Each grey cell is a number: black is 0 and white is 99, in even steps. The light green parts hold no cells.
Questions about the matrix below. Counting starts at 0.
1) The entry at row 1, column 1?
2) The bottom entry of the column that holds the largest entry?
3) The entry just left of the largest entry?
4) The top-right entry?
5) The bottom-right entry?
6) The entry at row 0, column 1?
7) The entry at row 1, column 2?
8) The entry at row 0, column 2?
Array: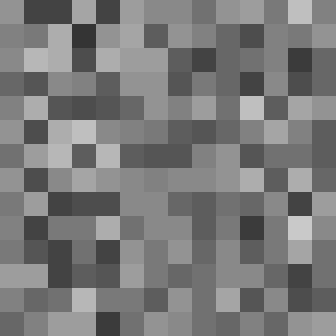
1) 47
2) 57
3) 47
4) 50
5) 61
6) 26
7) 67
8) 26

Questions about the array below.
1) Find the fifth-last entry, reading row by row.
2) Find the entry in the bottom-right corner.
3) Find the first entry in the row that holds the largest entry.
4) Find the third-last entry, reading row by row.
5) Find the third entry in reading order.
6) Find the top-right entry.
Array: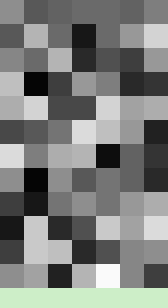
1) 13
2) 24
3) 55
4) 97
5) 38
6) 49

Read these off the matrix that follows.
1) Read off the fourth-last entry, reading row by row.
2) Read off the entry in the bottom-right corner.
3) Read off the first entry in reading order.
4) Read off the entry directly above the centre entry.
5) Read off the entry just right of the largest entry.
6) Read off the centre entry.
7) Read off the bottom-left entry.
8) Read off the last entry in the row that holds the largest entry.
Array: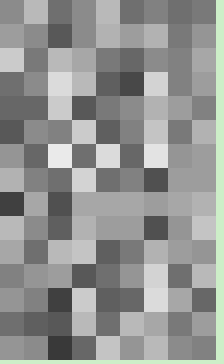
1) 58
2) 50
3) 54
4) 85
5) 43
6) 43
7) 58
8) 61
